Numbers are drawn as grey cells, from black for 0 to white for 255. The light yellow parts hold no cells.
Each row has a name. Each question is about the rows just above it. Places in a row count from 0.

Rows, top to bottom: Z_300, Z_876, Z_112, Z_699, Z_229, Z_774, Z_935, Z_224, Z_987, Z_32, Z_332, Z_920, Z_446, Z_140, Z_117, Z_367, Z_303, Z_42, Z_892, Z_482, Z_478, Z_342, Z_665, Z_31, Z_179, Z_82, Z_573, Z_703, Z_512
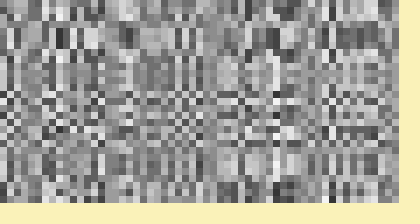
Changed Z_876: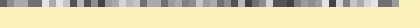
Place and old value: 0, [83]
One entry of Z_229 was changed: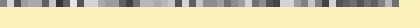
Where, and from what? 11, [96]
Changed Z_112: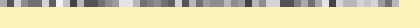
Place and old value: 17, [212]
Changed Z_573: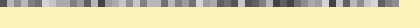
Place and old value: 45, [141]
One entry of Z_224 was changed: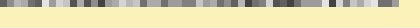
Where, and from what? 33, [83]
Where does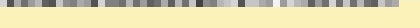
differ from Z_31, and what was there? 34, [96]
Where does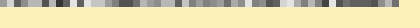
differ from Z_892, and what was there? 44, [170]

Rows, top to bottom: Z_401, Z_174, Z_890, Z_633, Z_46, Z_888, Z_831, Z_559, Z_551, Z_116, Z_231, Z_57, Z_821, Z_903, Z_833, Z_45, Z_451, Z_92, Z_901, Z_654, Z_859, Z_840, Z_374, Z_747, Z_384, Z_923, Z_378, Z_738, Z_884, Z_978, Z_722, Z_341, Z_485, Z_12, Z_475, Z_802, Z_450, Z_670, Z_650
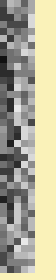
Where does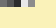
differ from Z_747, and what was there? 3, [216]
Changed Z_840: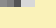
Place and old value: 4, [200]
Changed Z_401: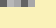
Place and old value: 0, [85]
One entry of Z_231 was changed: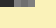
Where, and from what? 3, [127]

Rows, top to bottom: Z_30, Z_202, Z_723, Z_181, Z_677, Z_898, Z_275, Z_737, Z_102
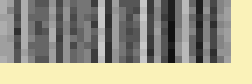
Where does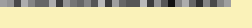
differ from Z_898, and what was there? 2, [86]
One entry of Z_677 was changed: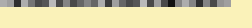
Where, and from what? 7, [173]

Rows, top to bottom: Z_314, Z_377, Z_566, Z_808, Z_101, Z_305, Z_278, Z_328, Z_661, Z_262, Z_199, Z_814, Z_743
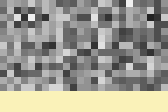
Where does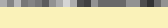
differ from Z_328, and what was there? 18, [132]
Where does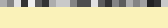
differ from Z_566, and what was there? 0, [160]
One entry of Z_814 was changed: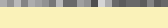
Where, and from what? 7, [105]
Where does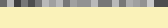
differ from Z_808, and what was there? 20, [132]
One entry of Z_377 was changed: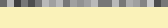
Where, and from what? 12, [146]

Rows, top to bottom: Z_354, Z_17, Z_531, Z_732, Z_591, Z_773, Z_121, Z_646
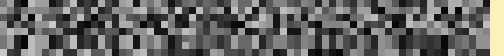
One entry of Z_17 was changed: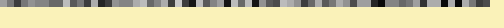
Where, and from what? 21, [89]
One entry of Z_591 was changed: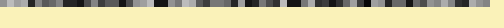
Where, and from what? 20, [146]
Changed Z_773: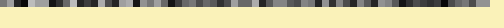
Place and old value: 50, [49]
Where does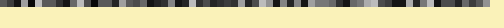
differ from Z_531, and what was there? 54, [89]

